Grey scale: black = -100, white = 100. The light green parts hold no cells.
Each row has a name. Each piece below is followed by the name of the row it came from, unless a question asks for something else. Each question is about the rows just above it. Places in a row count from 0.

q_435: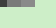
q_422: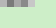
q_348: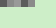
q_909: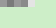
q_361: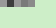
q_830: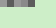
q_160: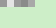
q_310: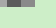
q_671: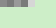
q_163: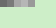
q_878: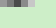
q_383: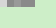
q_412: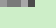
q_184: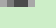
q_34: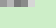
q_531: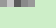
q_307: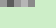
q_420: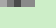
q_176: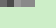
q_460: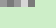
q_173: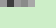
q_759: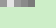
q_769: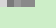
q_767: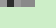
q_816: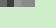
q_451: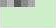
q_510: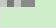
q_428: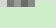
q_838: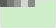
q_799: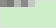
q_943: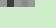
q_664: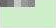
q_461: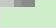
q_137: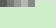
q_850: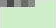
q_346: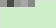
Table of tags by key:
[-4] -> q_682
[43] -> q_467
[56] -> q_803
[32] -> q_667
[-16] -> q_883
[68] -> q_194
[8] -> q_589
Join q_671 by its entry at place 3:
q_682
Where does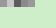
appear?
q_531
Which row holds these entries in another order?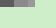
q_348
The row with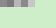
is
q_799
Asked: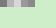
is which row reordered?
q_34
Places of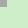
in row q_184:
0 4

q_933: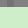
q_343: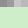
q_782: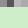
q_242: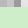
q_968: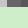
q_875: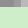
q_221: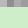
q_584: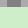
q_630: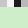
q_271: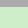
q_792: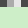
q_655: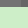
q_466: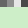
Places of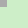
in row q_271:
0 1 2 3
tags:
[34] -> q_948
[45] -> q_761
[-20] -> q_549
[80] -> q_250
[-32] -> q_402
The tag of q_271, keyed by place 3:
q_948
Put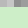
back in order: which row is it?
q_343

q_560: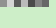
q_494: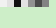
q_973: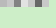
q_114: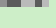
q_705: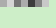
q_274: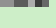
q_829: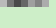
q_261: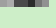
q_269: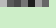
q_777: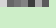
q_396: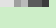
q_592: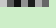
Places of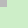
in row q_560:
3
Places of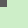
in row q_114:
1 2 5

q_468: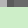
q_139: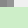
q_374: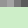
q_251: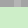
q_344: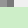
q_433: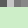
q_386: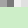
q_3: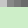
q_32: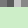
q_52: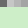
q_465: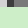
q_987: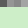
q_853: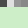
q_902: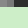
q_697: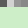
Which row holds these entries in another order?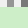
q_344
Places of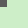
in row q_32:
1
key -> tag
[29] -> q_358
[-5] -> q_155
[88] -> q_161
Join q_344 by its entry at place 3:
q_161
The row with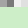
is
q_386
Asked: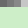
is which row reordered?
q_3
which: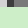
q_465
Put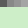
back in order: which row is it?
q_987

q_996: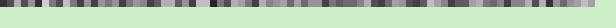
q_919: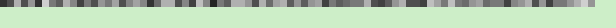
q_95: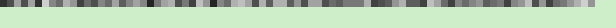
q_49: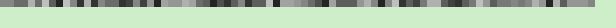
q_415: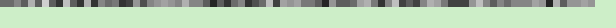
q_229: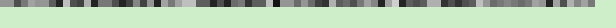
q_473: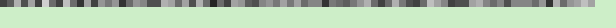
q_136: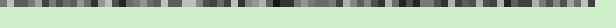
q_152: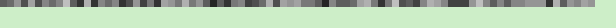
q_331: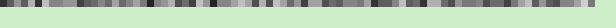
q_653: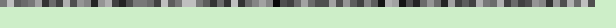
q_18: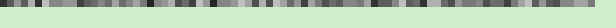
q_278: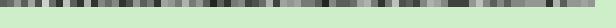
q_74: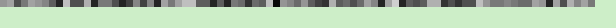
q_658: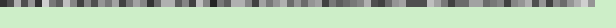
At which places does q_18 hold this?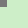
20 45 51 66 67 73 84
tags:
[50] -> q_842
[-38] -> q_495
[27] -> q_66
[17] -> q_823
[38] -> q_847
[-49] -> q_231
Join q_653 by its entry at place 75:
q_495
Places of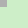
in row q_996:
2 23 24 33 37 52 68 75 77
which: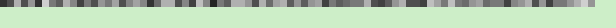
q_919
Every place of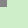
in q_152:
6 8 14 16 34 47 60 63 69 71 73 74 82
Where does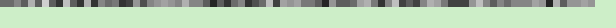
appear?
q_415
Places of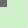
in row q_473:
7 10 18 25 29 31 43 48 53 55 60 70 76 80

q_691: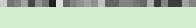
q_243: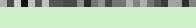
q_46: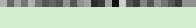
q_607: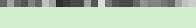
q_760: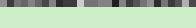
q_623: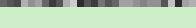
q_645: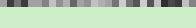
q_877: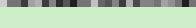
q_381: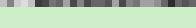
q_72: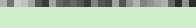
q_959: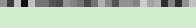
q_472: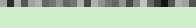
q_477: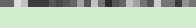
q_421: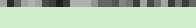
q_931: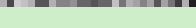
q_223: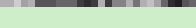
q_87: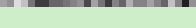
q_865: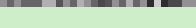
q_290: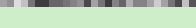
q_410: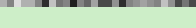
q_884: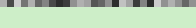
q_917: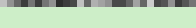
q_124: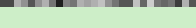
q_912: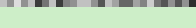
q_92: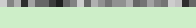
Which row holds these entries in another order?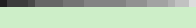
q_87
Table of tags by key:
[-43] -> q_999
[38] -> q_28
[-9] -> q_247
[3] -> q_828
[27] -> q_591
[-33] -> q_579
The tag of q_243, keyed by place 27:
q_828
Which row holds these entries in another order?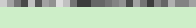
q_290
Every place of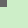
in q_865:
1 3 4 5 10 13 17 19
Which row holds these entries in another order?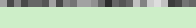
q_381
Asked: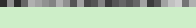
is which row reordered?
q_72

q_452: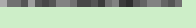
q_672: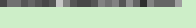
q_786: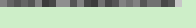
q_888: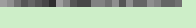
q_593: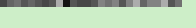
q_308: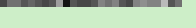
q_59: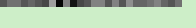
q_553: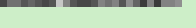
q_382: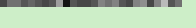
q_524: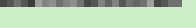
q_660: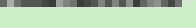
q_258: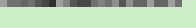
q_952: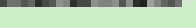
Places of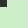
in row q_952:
5 10 19
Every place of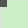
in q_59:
0 3 5 12 15 17 24
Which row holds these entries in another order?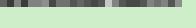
q_553

